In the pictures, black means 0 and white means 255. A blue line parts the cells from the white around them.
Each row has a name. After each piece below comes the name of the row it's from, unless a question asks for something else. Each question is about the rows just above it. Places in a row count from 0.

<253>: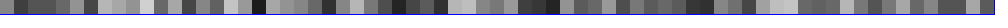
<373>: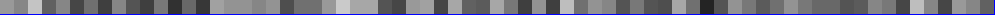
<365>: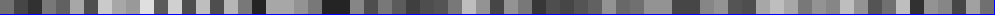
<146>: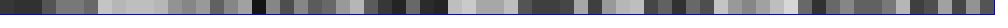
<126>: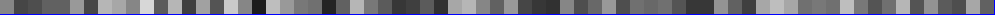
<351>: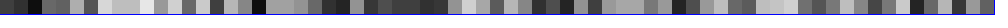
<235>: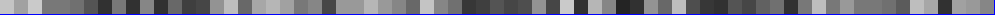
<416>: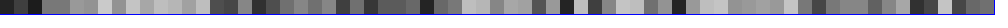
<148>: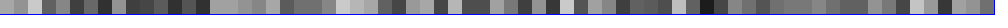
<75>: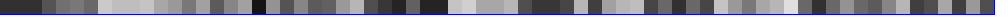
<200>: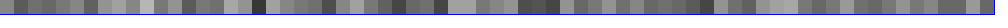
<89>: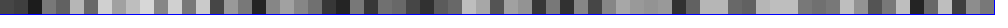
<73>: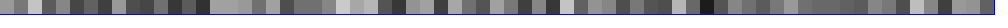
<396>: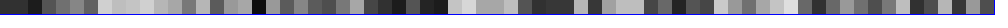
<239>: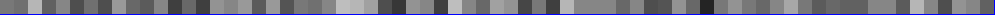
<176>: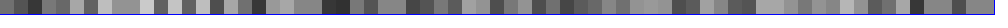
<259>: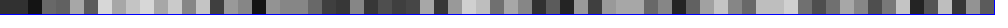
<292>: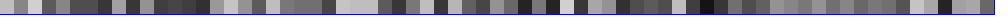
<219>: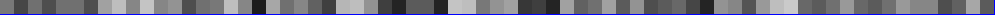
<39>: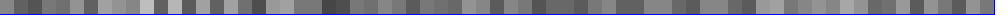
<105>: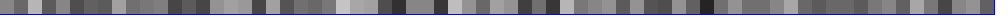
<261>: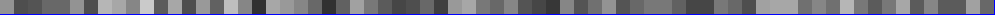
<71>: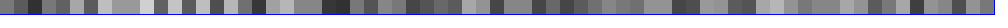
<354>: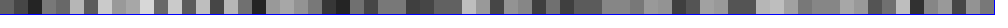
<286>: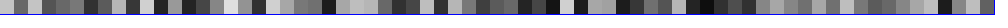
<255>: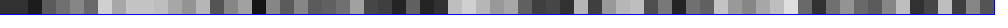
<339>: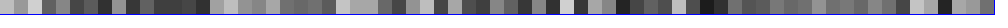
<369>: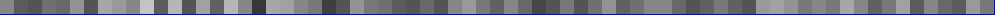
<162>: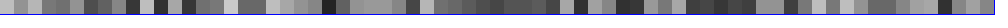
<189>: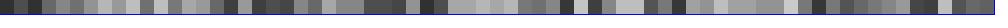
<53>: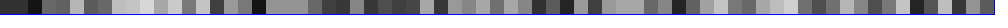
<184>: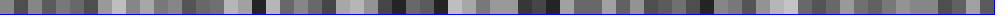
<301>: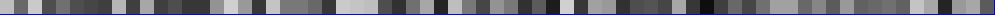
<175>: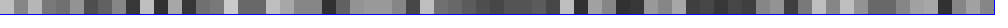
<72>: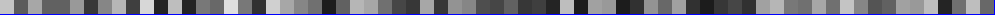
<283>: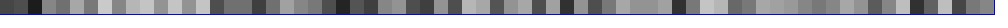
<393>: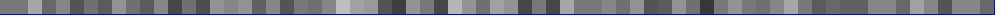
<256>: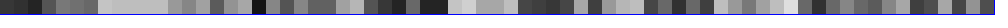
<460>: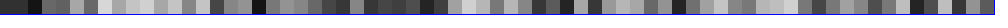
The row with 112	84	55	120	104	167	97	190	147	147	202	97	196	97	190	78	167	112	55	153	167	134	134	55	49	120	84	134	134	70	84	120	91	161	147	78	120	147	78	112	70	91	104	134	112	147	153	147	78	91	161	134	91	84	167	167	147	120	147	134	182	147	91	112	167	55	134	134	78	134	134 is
<176>
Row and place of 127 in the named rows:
<105>, 11
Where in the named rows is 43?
<146>, 30
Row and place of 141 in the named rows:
<89>, 69
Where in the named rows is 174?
<351>, 5

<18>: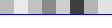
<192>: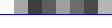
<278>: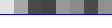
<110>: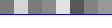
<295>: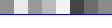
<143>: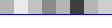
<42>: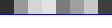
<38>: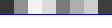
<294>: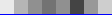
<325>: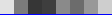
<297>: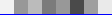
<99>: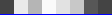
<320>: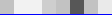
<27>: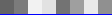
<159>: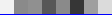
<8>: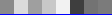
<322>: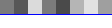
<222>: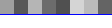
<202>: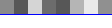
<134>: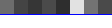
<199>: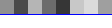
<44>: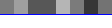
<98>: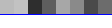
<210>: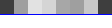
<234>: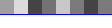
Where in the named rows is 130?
<110>, 6
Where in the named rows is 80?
<222>, 4
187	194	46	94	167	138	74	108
<98>
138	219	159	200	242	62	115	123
<8>
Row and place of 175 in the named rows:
<38>, 5

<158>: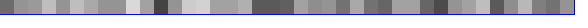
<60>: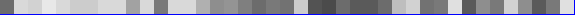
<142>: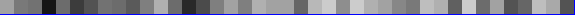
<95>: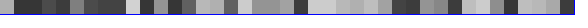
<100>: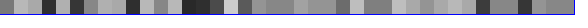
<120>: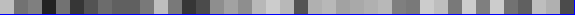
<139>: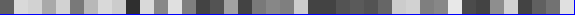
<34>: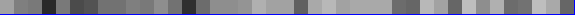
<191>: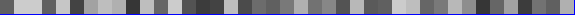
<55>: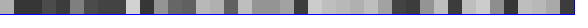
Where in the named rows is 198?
<191>, 4
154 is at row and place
<158>, 2

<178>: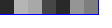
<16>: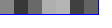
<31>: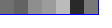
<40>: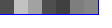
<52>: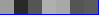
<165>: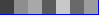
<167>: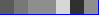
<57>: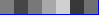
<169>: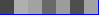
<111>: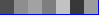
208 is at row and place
<57>, 4
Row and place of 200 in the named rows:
<165>, 4
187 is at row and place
<31>, 4
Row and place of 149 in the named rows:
<178>, 5
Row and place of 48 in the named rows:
<167>, 5

